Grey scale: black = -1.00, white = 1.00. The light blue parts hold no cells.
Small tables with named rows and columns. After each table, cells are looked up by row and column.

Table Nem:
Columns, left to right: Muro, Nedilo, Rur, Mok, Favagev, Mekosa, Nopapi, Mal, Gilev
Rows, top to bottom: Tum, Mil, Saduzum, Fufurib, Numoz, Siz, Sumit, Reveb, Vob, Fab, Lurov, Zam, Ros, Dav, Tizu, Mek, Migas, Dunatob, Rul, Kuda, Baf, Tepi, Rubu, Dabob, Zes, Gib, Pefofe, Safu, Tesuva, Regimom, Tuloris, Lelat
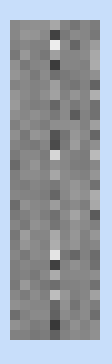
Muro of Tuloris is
0.14
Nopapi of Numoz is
0.04
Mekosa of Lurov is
0.11
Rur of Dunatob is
0.02
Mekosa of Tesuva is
0.14
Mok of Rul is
0.04
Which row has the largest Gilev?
Dav

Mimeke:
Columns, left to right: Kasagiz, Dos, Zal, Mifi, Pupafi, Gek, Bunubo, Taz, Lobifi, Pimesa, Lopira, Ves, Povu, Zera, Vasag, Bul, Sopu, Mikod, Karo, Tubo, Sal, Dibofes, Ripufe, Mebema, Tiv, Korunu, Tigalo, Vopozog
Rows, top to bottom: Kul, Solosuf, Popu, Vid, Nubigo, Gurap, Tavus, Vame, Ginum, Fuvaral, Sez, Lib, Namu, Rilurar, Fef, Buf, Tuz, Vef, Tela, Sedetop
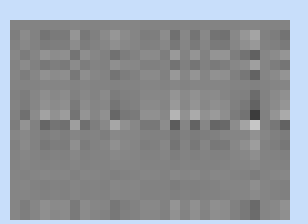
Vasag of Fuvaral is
0.13
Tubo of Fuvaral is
0.14
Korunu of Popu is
0.02
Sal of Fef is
0.02
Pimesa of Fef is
0.03
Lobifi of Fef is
0.03
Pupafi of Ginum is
0.09
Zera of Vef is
0.02
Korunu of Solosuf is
0.01
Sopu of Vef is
0.00
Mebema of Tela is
-0.05
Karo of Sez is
-0.22
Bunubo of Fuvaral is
-0.09
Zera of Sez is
-0.06
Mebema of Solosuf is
0.18
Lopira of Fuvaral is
-0.19
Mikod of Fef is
0.03

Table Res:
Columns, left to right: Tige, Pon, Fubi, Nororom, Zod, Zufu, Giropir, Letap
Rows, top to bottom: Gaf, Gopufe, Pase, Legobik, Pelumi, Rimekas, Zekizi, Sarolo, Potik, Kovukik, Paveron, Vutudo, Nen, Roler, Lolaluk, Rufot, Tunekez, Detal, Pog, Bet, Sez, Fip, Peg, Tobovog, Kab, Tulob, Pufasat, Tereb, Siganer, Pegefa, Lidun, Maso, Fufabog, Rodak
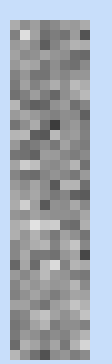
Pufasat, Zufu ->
0.21
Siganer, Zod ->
0.22
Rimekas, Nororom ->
-0.09
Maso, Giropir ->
0.25
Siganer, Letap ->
0.40
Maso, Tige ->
-0.05
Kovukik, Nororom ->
0.08
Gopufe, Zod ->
-0.02
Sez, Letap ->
0.37
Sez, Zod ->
0.61
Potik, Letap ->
0.04
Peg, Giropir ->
0.54
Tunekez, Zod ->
-0.30
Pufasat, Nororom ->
0.27
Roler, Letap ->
0.08
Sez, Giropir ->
-0.15
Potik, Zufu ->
0.22
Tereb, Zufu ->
0.14
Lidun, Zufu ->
0.11
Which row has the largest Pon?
Gopufe

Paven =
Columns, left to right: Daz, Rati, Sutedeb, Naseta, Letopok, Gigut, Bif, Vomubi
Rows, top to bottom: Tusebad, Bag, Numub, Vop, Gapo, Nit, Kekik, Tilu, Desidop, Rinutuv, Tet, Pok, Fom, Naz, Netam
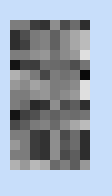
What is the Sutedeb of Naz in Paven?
-0.53
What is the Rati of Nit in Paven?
0.20
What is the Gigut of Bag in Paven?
0.09
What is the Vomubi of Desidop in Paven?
-0.65
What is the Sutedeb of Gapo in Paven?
-0.53
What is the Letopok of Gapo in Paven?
-0.17
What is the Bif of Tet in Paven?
0.31
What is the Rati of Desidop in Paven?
-0.15
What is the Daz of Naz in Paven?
-0.02
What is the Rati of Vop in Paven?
-0.03
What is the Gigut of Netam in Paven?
-0.01
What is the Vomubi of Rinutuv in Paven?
-0.09
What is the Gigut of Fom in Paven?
-0.31
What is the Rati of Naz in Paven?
-0.03
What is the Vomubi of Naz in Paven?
-0.65
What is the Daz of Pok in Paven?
-0.02
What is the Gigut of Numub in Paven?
0.09
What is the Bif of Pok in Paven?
-0.15
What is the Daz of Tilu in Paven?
-0.02
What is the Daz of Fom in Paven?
0.19
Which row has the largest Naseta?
Netam

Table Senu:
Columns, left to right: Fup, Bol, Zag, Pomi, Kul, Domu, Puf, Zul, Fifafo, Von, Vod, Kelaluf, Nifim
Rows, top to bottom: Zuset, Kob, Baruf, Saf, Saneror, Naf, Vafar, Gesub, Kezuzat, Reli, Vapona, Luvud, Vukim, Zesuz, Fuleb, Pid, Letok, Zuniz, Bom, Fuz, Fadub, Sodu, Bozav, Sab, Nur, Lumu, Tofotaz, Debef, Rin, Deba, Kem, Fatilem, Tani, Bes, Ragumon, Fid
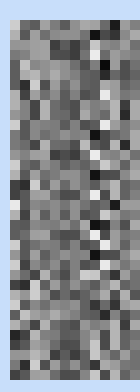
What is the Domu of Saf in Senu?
-0.40
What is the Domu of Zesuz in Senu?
-0.40
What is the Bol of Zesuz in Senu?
0.02
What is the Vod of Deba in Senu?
0.02
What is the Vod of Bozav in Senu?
0.22
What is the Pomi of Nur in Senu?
-0.13
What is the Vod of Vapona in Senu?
0.22
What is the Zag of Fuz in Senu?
0.25
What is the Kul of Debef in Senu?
-0.39
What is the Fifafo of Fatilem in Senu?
0.27
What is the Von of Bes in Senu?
0.08
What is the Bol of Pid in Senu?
-0.31
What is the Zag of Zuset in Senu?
-0.28
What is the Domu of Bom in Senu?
-0.08
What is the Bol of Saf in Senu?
0.02
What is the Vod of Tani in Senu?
0.42
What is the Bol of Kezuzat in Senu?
0.02

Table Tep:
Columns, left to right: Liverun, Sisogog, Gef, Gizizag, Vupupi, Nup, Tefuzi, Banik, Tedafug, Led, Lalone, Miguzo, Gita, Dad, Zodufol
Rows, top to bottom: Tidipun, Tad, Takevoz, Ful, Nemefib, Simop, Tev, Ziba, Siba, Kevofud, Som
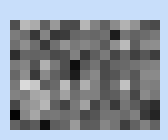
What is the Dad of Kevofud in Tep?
-0.56
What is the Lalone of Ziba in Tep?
-0.26
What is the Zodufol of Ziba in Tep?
-0.06
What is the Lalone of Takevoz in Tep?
0.13
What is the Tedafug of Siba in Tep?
-0.47
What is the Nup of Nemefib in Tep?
-0.38
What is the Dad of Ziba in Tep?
0.08
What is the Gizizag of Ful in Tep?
-0.20
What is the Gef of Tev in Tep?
0.57
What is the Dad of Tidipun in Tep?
-0.34
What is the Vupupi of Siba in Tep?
-0.26
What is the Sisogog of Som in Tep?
-0.40
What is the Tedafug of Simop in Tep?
0.07
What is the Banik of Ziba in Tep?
0.01
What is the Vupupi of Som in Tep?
-0.26

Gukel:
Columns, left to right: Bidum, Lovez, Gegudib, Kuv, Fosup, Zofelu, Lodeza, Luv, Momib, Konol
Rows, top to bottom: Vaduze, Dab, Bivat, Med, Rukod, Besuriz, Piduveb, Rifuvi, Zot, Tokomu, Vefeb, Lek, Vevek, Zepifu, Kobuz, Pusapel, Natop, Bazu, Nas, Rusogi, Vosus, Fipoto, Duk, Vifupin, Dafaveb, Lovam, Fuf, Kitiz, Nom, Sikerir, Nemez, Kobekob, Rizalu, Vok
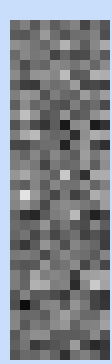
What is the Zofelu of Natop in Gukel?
-0.11
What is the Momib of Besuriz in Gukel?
0.39
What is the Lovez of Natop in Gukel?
-0.26
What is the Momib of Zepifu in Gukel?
-0.07
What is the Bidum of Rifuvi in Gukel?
-0.01
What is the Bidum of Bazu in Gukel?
0.09
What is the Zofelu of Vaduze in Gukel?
-0.11
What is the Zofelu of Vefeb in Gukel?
-0.81
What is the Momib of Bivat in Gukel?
0.06
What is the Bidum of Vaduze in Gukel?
-0.15

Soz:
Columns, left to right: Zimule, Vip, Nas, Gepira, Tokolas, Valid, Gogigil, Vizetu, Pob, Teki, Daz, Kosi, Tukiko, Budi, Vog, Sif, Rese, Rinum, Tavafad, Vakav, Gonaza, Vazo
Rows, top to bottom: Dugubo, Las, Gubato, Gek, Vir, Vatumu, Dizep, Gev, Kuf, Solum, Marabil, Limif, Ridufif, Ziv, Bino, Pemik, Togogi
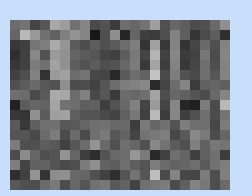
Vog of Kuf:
0.21
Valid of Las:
0.00
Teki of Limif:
-0.04
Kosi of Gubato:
-0.15
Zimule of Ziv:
-0.40
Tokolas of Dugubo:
0.32
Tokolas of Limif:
-0.03
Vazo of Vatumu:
0.03
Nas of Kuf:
-0.21
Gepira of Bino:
-0.23
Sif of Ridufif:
-0.10

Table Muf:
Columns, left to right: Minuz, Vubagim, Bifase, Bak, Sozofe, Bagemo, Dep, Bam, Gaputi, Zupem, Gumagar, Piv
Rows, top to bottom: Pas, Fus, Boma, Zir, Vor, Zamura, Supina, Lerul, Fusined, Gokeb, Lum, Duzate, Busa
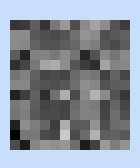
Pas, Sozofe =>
-0.07
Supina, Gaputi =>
0.05
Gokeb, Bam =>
0.02
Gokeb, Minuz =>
-0.08
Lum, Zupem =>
-0.39
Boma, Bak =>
-0.34
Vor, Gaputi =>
-0.64
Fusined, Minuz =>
-0.06

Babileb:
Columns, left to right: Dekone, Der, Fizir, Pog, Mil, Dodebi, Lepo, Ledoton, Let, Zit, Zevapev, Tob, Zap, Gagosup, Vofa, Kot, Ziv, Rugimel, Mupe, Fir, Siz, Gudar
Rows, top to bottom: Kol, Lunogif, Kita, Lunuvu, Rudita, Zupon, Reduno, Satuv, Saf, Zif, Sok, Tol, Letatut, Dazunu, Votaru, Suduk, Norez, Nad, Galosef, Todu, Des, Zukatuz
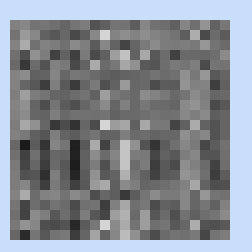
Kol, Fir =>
0.15
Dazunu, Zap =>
-0.03
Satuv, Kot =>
-0.06
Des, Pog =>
-0.38
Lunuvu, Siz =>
-0.14
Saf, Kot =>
-0.17
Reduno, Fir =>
0.03
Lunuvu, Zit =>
-0.25
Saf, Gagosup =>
-0.07
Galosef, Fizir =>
-0.14
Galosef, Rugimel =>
0.06
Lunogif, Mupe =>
0.36
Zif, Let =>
-0.12
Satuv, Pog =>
-0.10
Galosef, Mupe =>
-0.20
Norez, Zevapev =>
-0.25
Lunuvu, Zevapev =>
0.24

